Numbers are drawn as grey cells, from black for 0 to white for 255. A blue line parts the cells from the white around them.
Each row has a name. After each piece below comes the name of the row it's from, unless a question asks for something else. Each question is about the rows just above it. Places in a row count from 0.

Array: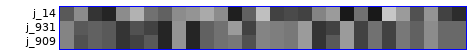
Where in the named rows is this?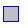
j_14, 14
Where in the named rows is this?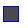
j_14, 16

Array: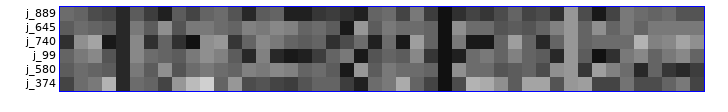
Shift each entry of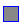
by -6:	[130]
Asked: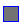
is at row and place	j_374, 40
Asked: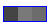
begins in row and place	j_889, 39
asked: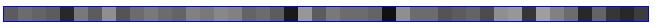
j_580
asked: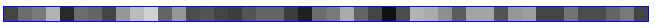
j_374
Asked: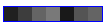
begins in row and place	j_99, 17
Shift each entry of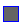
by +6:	[106]

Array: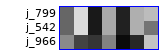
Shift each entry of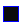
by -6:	[5]
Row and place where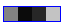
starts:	j_966, 3

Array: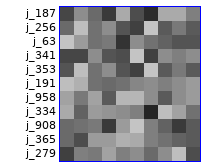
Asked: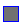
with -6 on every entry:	[107]
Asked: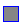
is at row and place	j_191, 5
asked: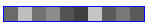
j_256
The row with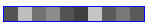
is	j_353
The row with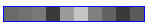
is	j_908
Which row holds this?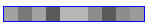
j_958
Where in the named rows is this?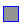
j_334, 3

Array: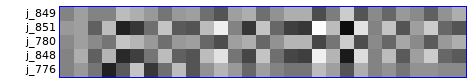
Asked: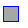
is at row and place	j_780, 24
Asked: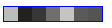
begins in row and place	j_851, 3
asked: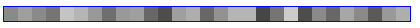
j_780
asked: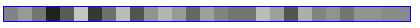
j_776
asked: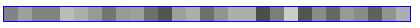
j_849
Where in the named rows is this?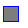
j_849, 19
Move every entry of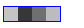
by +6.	[202  61 117 194]

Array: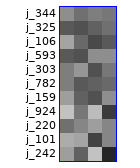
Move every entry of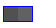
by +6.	[ 87 103]
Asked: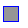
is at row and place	j_303, 1
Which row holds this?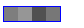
j_303
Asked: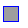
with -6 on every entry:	[152]
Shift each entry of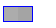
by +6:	[178 170]

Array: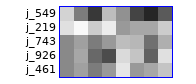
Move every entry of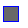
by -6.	[98]
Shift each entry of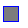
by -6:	[118]
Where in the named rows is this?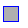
j_743, 7
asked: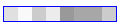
j_219

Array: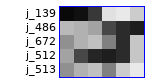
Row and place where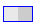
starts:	j_139, 4
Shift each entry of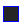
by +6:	[43]
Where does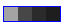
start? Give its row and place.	j_486, 2
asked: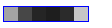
j_512
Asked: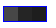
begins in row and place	j_512, 1
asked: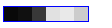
j_139

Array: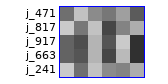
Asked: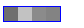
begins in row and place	j_241, 1
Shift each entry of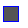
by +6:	[91]
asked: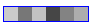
j_817
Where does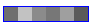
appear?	j_471
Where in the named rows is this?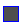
j_917, 1

